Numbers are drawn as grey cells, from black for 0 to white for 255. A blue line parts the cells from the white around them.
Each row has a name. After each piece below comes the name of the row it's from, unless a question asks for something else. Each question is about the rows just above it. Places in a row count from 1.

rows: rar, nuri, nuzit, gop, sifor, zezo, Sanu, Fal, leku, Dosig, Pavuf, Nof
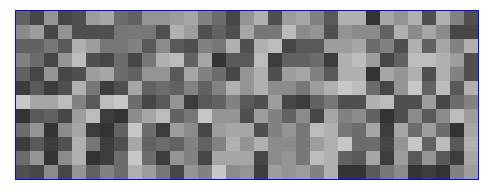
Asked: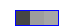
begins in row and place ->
leku, 14
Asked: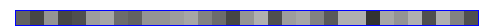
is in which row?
rar
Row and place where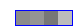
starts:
Pavuf, 19
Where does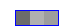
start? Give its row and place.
Nof, 8
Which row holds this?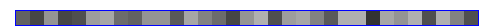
sifor
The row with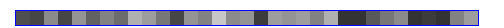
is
Nof
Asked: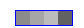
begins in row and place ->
Fal, 9

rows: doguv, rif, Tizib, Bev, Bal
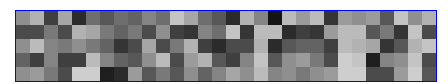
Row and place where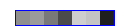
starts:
Bev, 20
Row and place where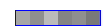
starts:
Bal, 16
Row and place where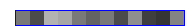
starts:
rif, 3
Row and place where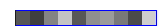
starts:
Bev, 15

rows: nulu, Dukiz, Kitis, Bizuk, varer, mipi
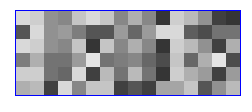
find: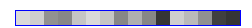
nulu
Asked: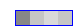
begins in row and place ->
nulu, 4

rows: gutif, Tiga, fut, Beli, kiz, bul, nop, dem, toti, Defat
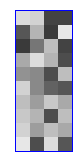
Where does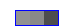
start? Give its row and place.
kiz, 1
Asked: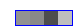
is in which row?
kiz
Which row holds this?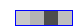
dem

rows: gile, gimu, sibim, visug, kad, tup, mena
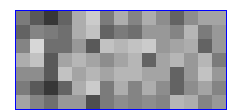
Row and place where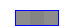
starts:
mena, 8
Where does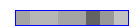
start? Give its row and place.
kad, 7
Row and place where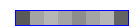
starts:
visug, 3
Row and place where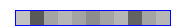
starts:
visug, 2

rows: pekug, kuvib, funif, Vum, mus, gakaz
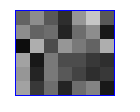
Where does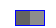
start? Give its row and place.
pekug, 1
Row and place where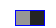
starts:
mus, 1
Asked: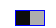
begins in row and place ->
funif, 1

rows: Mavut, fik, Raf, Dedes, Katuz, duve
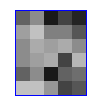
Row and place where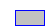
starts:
duve, 1
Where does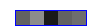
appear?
Katuz
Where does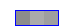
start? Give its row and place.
Raf, 1
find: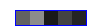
Mavut

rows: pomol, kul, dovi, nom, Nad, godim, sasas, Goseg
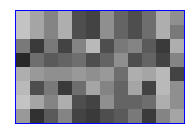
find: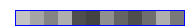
kul
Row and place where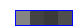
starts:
Goseg, 4

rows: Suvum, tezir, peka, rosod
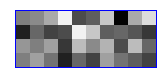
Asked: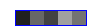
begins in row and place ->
rosod, 4
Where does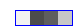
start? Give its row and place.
Suvum, 4
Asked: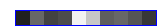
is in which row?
tezir
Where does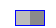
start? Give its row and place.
peka, 5
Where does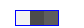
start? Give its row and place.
Suvum, 4
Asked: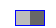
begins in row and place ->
peka, 9

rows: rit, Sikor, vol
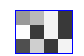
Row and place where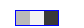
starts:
rit, 2
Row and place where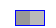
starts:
rit, 1
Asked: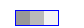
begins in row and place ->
rit, 1
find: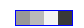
rit
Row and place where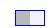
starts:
rit, 2

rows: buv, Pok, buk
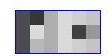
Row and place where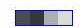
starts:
buv, 1
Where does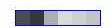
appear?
buv
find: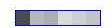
buk
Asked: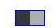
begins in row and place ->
buv, 2

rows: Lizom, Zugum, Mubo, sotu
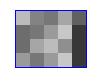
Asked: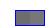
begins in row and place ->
Zugum, 1
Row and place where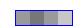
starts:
sotu, 1
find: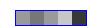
sotu
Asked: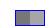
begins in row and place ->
Lizom, 3
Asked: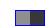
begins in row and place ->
Mubo, 4
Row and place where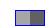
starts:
Lizom, 4

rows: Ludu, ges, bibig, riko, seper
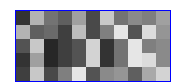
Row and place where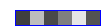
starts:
ges, 4
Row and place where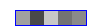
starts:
Ludu, 5
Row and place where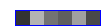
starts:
Ludu, 1
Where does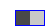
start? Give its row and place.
Ludu, 6
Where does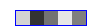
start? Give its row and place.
bibig, 6

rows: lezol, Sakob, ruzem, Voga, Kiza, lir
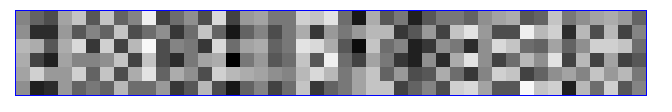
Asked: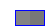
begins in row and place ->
ruzem, 12
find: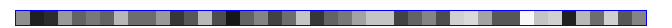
lir
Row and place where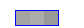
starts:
lezol, 42
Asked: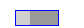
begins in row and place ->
Kiza, 2

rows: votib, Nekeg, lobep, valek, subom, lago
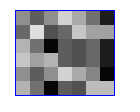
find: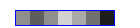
votib
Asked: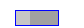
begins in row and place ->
Nekeg, 5
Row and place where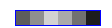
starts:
votib, 2
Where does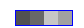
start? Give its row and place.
Nekeg, 3
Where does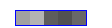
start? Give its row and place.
valek, 2
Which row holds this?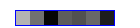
lobep

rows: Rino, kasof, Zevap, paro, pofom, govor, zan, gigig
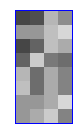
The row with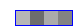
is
pofom
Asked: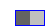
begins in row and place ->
Zevap, 2
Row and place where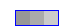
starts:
gigig, 1
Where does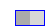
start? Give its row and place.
zan, 3
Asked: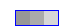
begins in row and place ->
zan, 2

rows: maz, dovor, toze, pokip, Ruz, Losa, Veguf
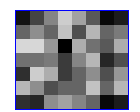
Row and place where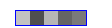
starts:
dovor, 4
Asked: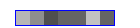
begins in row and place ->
Losa, 1
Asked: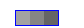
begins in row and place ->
Veguf, 4
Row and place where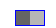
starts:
Losa, 7

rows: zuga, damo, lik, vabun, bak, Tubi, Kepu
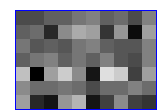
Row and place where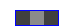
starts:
Kepu, 7
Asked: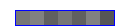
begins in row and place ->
vabun, 2
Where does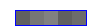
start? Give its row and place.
zuga, 4
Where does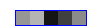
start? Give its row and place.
Kepu, 4
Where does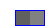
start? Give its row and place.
vabun, 6
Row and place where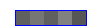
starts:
vabun, 4

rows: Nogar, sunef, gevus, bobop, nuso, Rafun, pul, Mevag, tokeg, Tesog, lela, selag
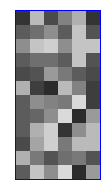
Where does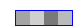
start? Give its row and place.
Tesog, 2
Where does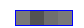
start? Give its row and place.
lela, 2
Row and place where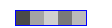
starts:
Tesog, 1
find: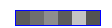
sunef
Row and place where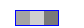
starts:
Tesog, 2
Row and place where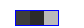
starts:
Rafun, 2

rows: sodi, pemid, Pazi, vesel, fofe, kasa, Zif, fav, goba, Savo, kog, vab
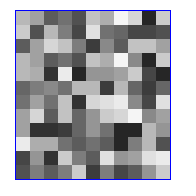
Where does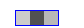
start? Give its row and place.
pemid, 1
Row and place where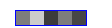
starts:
vab, 4

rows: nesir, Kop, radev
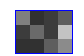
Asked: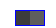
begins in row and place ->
nesir, 3
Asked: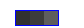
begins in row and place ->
nesir, 2
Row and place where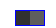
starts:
radev, 2

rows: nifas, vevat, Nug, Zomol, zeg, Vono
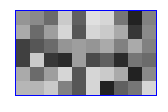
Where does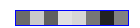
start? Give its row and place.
nifas, 3
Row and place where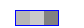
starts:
Vono, 2
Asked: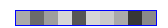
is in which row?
vevat
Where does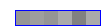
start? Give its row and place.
Nug, 4
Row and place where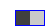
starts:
Zomol, 1

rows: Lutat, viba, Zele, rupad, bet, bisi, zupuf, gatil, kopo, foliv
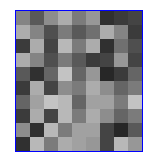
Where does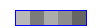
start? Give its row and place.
gatil, 4
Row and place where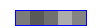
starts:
viba, 4
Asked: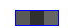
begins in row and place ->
bet, 1
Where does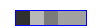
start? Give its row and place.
kopo, 2

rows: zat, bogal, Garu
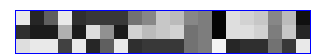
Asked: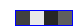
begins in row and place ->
Garu, 4
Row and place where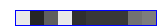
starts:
Garu, 5
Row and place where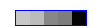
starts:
zat, 11
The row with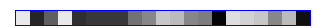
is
zat
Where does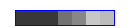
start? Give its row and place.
zat, 6
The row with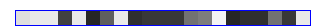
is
Garu

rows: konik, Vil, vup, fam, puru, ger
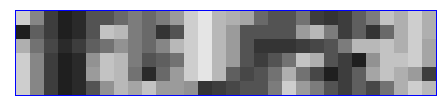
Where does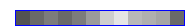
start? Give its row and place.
konik, 7
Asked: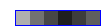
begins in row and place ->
puru, 20
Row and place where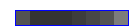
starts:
vup, 17
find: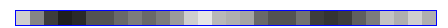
konik
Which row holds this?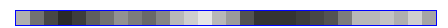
vup
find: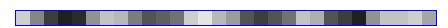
fam

